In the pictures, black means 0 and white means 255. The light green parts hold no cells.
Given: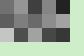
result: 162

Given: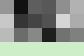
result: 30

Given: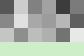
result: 175

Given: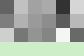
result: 133

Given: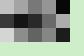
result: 99

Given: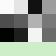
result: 30

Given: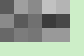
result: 118
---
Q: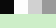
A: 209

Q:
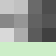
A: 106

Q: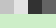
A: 50

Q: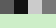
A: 203

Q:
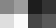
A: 29

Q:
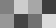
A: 167

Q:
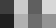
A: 95

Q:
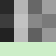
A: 103

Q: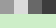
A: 104
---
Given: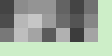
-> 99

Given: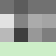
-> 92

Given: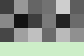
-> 114

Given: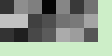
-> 134

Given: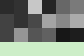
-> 37

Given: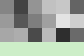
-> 193

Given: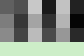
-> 26

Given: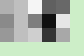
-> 245

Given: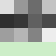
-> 152

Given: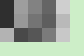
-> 130
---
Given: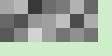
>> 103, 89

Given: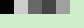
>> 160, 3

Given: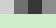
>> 141, 208

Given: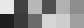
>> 141, 31

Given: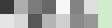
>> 222, 228

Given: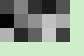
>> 83, 179

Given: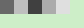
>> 223, 104

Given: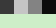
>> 12, 57

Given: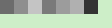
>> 51, 108

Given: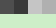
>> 176, 78
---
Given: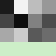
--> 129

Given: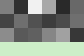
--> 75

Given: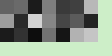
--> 91

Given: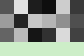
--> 143

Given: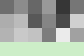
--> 73

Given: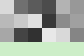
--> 139

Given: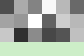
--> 206

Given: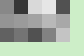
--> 184

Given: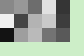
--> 201

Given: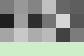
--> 214
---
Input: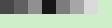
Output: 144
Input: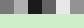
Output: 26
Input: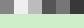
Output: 188
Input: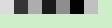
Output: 173
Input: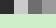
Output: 110
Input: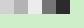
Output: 236
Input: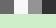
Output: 148
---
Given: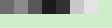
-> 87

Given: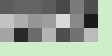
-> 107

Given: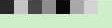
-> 71

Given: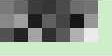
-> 164

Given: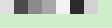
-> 138

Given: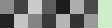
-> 133
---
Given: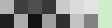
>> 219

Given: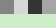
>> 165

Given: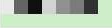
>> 210

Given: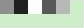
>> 184

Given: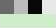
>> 188

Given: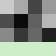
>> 183
